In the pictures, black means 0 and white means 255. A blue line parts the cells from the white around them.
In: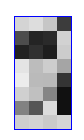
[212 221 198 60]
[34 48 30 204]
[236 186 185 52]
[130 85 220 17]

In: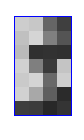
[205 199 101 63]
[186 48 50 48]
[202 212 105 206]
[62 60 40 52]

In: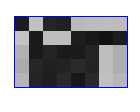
[28 193 36 32 185 188 189 188]
[177 26 36 27 27 36 190 173]
[182 35 30 42 23 41 193 182]

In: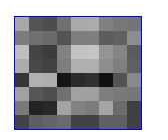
[167 85 77 112 170 171 128 120 117]
[190 68 60 130 195 196 148 133 91]
[54 177 174 22 42 49 16 83 137]
[121 35 40 163 131 124 165 108 64]

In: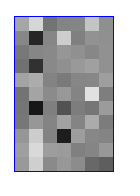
[166 214 115 132 133 196 143]
[120 134 137 150 144 135 145]
[163 172 131 122 134 135 158]
[117 23 127 82 125 118 155]
[150 204 131 29 157 135 132]
[153 207 138 151 140 104 94]

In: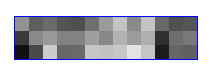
[146 94 106 84 78 111 154 195 138 195 104 80 85]
[16 74 203 103 105 197 193 199 227 197 28 101 96]
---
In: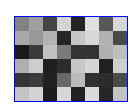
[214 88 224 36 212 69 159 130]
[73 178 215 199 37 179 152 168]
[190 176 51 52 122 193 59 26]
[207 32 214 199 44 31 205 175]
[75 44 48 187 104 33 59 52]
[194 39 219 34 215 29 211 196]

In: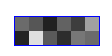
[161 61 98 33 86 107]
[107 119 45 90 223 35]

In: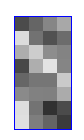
[168 134 101 75]
[108 81 114 220]
[131 141 205 173]
[133 227 174 72]
[202 118 118 102]
[171 128 129 138]
[75 49 115 222]
[59 100 126 224]

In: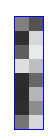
[83 128]
[216 48]
[233 95]
[190 222]
[104 45]
[182 42]
[141 46]
[215 116]

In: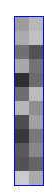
[184 157]
[192 171]
[82 113]
[115 168]
[108 46]
[187 110]
[143 182]
[160 78]
[119 56]
[135 89]
[101 83]
[170 203]

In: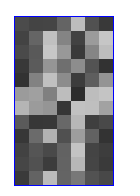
[57 81 189 100 69 68 75]
[198 155 66 132 192 101 67]
[189 133 58 152 199 89 74]
[50 83 141 111 149 91 56]
[148 94 60 140 192 130 50]
[196 189 45 189 128 160 155]
[162 191 193 54 149 155 181]
[73 63 183 104 56 55 90]
[51 98 157 80 178 107 55]
[61 68 195 98 73 85 66]
[58 69 183 99 60 81 70]
[72 82 120 100 187 99 58]
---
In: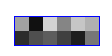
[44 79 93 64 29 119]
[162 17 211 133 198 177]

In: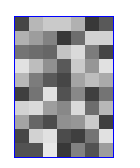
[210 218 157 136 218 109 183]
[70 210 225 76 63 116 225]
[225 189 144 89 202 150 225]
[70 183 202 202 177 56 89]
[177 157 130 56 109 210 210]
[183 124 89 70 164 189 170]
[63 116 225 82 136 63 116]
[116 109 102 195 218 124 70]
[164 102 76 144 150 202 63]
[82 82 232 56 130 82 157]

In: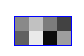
[96 234 12 158]
[137 193 124 66]

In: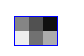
[238 113 172]
[133 81 16]

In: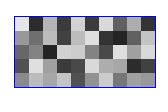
[81 223 160 59 73 217 173 167 44 65]
[138 188 167 196 81 146 204 119 160 152]
[103 131 36 210 204 131 73 223 160 217]
[152 111 188 65 188 223 51 36 96 196]
[230 44 181 59 210 59 217 96 173 51]

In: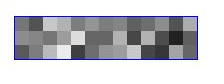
[141 133 118 156 221 102 102 178 70 178 77 33 96]
[89 125 186 235 63 110 148 156 200 70 55 164 102]
[118 83 200 178 125 148 125 133 96 110 141 83 172]
